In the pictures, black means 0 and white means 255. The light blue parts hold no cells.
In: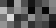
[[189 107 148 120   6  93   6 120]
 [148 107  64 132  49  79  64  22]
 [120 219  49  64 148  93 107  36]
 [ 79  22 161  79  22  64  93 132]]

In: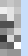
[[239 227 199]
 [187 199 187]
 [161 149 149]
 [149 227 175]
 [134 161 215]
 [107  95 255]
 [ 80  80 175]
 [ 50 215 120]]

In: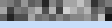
[[165  63 122 110 149 180  79 180  63 209 180 149 180  94 122  63]
 [134 122  94 149  94 110  36 134  94 165 165 193 149  51  94 122]
 [ 94  36  79  79 165 110 122  94 134 110 134 134 149 110 193  21]]

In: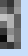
[[194 178  96]
 [125  80 153]
 [111 178  96]
 [ 80  52 138]
 [ 67  52  96]
 [ 52 138 111]
 [  8 165 111]]

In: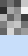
[[184 100 155  60]
 [127 184 198 115]
 [100 213 127 155]
 [ 86 115  74 198]
 [ 45 168 141 243]]

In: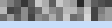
[[184  68  80 140  80 108 184 140 124 184 184 140 200  68 124 156]
 [156 124  94  54  94 200 172  94 200 172 156  41 156  94  80  68]
 [108 156  94 140  68 140 124 172 124 200 108 124 214  68 140 156]]

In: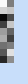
[[249 125]
 [210 198]
 [172  64]
 [157 100]
 [113 125]
 [ 88 224]
 [ 64 198]
 [ 39 141]
 [  9  76]]

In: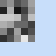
[[203 203 190  92 190]
 [174 160 104 104  64]
 [133  64 160  48  80]
 [120 146  80 104 160]
 [ 48  80 146 229 120]
 [ 34 174  21  64 146]]
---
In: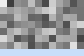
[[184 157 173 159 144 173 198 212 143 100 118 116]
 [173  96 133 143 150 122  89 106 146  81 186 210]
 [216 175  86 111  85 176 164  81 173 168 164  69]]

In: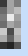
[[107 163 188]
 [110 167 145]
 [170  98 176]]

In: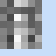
[[ 95 109 102  90  85 114]
 [102 105 155 146  93 108]
 [126  62 246 165  68 175]]

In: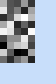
[[231  85 126  34 164]
 [169 235  37  98  43]
 [ 71 142 141 234  90]
 [207  91   1  10 163]]

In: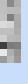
[[191 186 184]
 [219 212 168]
 [207 183 180]
 [232 174 148]]

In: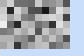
[[202  39 212 170  82  78  24 124 220 190]
 [238 107  40 186 176 114 134  52 224 187]
 [180 178 148 137  92 189 153 193 153  80]]

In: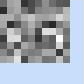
[[ 45 153 168 114  78 130 140 145 132 182]
 [166  46  88 138 175 137  70  41 123 151]
 [ 59 216 218  94 123  52 120  93 253 123]
 [136  99 192 135 124 129 169 168  57 161]]

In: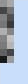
[[ 70 114]
 [118  58]
 [132 194]
 [ 97  69]]
